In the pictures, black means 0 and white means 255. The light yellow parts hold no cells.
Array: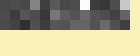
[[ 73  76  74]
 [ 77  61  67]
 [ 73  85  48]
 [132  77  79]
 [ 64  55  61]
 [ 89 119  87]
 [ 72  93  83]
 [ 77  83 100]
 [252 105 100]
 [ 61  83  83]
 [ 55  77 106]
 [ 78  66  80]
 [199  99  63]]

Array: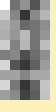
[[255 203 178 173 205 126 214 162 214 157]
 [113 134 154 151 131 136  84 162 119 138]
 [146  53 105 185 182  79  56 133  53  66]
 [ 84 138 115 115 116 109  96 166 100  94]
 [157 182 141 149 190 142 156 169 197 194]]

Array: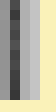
[[147 150 147 147 147 147 147 148 149 152]
 [ 75  58  78  70  81  67  73  64  61  55]
 [177 176 177 176 178 176 177 176 176 176]
 [196 195 196 196 196 196 196 196 196 195]]

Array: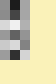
[[144 140 216 153 202 156]
 [ 28  69 240  98 217  48]
 [165 166 177 148 131 212]]

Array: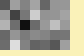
[[ 86 154 179 104 108]
 [159  66 110 149 221]
 [131 119  16 123 130]
 [164 205 107 138  99]
 [102 147 153 132 105]
 [150 149 191 116  87]
 [151 163 154 118 159]]

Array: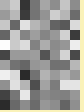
[[178 154 199 101 253  69 161 239 144  66  43]
 [203 184 103 201 202 154 114 218 224 118 105]
 [ 52  59 225 132 220 153 102  42 181 231 140]
 [117 116 182 158 130 157 150 114  78 115 107]
 [166 147 160 133 173  84 156 179 163 138 151]
 [141 206  99 152 139 144 113 154 124 130 141]
 [197 182  89 209 150 211 114 178 227 128 100]
 [140 108 218  59 237  73 183 152 228 151 143]]

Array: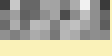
[[ 63 130 107 144]
 [200 159 173 128]
 [104  97 111 147]
 [103 107 186 171]
 [165 143 180 160]
 [163 164 128 120]
 [126  76 179 182]
 [172 140 192 171]
 [241 192 166 134]
 [145 143 143 142]
 [ 58 103  93 137]]
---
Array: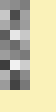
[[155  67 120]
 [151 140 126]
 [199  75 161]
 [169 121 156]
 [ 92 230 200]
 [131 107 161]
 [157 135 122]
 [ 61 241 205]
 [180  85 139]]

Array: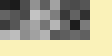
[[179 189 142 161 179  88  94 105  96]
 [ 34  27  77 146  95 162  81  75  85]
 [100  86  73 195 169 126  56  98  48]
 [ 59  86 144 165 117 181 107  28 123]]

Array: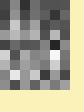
[[141  77 151  98 162 122 159]
 [ 70 134  49 109  82  82  83]
 [ 63 145  70 112  93  54 102]
 [ 86 200 106 160  70  90  84]
 [153 184 149 179  80 184  79]
 [ 67 105  84  87 130  37 139]
 [209  81 170 132 140 246 117]
 [179 116 159 142 122 206 110]
 [131 231 151 201  59 154  71]]

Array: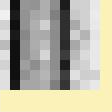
[[224  24 166 166 174 127  53 195 220 232]
 [224  16 150 147 174 142  28 208 209 232]
 [240  26 147 166 174 128  47 200 209 235]
 [210  16 147 175 207 142  47 169 209 232]
 [224  26 136 171 170 140  47 207 180 228]
 [187  16 144 173 189 142  43 168 205 232]
 [224  16 144 168 213 142  60 185 218 232]
 [210  16 159 142 174 142  29 200 210 232]
 [224  16 146 166 181 147  62 224 206 209]]

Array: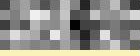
[[106 156 145 130 137 125 161 131  60 121 148 202 127  93]
 [ 67 136 160 127  82 113 190 132  36 116 140 188 104  54]
 [145 127 164 239 220 140 197  78  87 196 148 144 172 214]
 [ 61 121  83 184 145 139 173   3  66  69 106 122  93  86]
 [158 220 184 169 106 231 169  97  34  90 224 121 106 161]]

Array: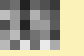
[[185 106 227 110 234 171]
 [ 92 110  33 100  80  57]
 [190 154  75 177 121  87]
 [ 77 155  34 153 156  92]
 [145 186  81 114 137  62]]

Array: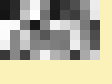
[[ 56 135  66 164 241 178 161  57 169 210]
 [ 24  41 171 245 140  29  54  78 148 236]
 [ 20  44 199 254 112  26  72  60 127 232]
 [253 249 119  23 135 241 218 194 121  60]
 [251 133 215 119  87 124 124 226 136  76]
 [240 136 199 131 134 126 120 237 161  86]]
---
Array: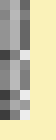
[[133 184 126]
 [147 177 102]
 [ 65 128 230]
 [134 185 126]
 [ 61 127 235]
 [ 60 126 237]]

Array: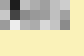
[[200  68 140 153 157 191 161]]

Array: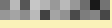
[[151 164 141 186  65 164 146  74 125 133  71]]

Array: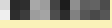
[[239  45  60 157 164  77  44 129  86  73  86]]

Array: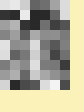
[[ 51  44 234  39  41 100 219]
 [132 158  93 170 141 143 122]
 [221  98 120 207 137  68 112]
 [155 175 103 202 167 145 119]]

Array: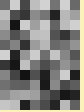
[[191  76  54 139 117  34 184 160]
 [139  80 111 190 193  82  52 106]
 [209  35 150 204 110 196 134  85]
 [133  68  18  80  31 125 205  30]
 [140 162 167 159  93  63  23  35]]

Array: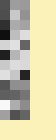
[[ 78 200 146]
 [ 15 190 221]
 [ 31 181 215]
 [223 198  35]
 [ 95  99 117]
 [160  81 100]]
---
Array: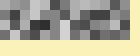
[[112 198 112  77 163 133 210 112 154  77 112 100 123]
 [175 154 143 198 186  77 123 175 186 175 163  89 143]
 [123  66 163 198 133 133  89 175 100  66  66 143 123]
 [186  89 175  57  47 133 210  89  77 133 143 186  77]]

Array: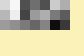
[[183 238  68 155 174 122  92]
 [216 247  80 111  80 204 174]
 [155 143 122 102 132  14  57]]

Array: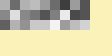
[[136 222 136 118  84 127 234  74  84]
 [ 96 178 146 201 201 243 156 189 210]
 [178 108 178 189 156 108  62 156  84]]

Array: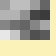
[[133 112 101 133 167]
 [231 199 121  80  90]
 [179 179 145  68  59]
 [157 190 190 157 101]]

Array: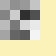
[[132 205  47  80]
 [164 101  91 244]
 [175 144 153 196]
 [187 121 215 233]]

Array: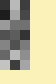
[[ 81  93  51]
 [ 51 185  61]
 [ 29 165  71]
 [154 113 113]
 [132  81 123]
 [103 185 142]
 [195  61 165]]
